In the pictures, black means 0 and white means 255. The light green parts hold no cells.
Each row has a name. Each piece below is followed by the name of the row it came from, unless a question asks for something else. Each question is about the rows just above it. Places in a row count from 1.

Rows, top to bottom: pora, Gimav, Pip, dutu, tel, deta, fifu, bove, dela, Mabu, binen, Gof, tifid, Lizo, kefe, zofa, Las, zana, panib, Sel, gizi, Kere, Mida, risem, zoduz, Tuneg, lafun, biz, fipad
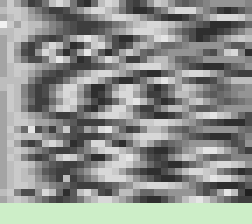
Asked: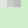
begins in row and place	Las, 31
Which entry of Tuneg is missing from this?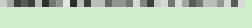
[176]
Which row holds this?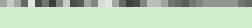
panib
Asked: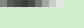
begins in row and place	deta, 5

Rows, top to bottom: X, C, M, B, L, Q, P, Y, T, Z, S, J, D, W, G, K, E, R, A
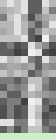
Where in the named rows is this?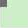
K, 7
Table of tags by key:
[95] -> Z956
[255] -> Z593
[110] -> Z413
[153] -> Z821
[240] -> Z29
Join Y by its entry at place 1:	Z956
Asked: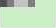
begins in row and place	A, 3
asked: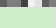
G
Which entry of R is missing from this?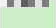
[210]
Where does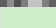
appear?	A
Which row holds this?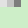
D

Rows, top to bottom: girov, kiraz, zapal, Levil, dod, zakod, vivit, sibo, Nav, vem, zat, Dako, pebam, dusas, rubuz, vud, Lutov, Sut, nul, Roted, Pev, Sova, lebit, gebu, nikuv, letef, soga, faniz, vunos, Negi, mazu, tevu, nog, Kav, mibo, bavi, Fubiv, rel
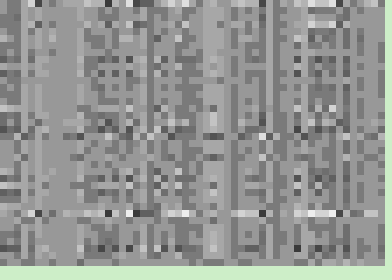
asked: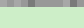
vem
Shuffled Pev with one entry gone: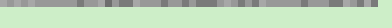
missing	[137]

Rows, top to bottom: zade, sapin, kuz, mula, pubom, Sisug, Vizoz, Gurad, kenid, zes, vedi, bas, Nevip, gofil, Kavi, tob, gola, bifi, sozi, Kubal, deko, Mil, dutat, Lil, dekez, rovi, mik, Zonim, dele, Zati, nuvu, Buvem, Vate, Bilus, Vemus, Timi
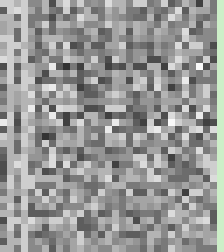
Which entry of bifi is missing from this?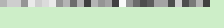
[194]
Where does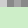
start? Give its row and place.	Vemus, 4
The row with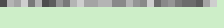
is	dekez

